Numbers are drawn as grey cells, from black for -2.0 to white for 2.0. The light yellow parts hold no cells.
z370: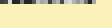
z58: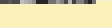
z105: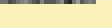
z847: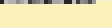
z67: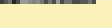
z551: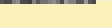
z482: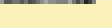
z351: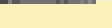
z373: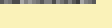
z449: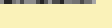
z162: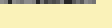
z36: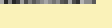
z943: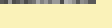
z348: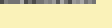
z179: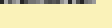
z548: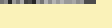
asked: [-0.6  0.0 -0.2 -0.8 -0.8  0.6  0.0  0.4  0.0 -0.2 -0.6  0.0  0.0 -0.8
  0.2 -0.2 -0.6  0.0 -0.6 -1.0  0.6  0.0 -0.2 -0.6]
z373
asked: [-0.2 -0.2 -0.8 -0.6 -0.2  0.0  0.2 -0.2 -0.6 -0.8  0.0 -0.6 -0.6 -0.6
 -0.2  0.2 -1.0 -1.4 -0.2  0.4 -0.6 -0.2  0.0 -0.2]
z105
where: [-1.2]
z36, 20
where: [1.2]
z370, 17
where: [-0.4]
z943, 8

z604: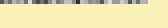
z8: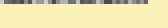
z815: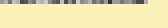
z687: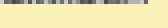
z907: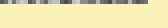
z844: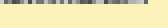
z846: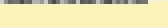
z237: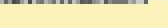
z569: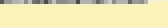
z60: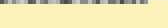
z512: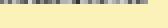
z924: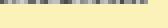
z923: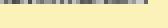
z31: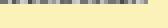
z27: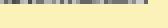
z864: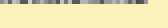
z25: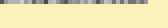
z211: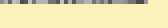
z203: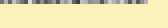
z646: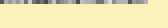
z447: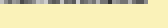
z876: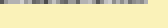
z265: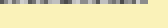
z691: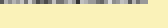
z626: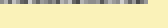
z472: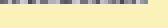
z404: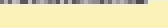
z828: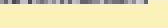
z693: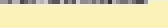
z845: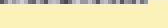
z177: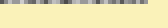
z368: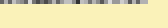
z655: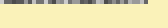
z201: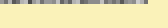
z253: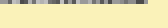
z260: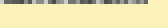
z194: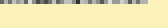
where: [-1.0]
z203, 20
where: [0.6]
z646, 24
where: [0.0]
z237, 10

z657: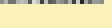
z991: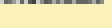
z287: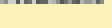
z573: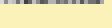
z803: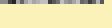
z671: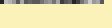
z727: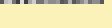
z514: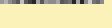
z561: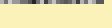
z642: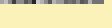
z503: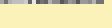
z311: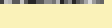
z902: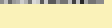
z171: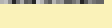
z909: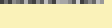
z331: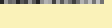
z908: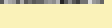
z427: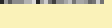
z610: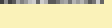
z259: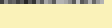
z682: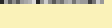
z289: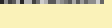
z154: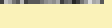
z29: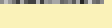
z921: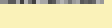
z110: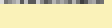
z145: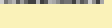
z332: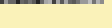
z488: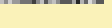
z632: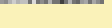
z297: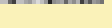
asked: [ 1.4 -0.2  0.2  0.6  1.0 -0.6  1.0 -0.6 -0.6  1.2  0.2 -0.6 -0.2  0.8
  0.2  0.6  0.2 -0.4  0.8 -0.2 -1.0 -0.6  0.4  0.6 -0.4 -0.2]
z110
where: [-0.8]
z921, 13
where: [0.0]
z610, 6
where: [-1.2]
z259, 9

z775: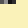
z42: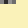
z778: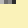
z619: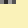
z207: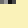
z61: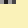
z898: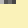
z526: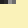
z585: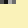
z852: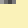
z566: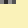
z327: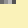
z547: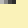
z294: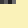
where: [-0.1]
z852, 4
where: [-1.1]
z294, 1
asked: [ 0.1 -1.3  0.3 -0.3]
z42
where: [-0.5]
z294, 2
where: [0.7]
z585, 3
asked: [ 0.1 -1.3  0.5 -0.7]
z619

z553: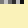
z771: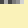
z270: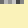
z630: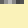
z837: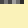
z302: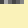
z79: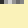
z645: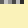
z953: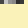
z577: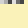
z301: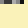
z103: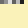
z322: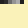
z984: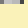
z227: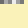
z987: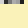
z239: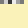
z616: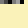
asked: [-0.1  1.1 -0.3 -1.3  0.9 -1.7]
z553
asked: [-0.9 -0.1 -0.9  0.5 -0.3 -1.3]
z837
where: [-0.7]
z630, 6
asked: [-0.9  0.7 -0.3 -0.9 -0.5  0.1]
z302

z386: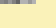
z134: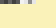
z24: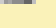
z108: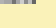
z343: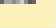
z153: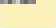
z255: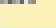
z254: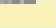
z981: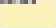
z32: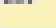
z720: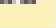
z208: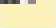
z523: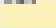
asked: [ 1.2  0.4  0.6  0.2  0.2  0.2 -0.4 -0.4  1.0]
z24
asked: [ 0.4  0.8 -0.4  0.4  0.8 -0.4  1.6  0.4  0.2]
z255
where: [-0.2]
z108, 4

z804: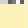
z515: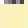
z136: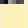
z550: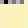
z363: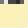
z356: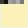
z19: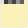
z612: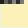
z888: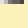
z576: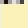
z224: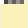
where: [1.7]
z363, 2
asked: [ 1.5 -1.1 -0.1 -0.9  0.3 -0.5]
z19
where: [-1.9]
z550, 2
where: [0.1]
z612, 4
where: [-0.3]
z224, 6
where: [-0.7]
z136, 6

